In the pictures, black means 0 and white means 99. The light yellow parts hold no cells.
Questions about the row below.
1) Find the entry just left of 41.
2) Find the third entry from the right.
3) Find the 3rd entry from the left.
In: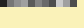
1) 51
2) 79
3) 56

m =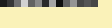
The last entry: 27
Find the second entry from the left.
21
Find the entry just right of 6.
38
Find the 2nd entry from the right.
33

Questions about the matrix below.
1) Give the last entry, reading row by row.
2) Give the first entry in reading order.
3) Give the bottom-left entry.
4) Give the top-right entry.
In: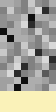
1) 78
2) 67
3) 62
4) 67

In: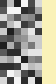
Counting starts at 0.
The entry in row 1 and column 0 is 35
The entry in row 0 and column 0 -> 23
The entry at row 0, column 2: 12
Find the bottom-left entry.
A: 84
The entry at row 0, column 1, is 73
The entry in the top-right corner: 84
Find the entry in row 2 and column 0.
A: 84
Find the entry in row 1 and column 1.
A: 95

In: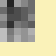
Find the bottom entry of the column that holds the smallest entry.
52
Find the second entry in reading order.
14
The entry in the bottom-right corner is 62
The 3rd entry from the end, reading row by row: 68
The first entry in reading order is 62
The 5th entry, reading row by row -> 42
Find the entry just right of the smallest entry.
62
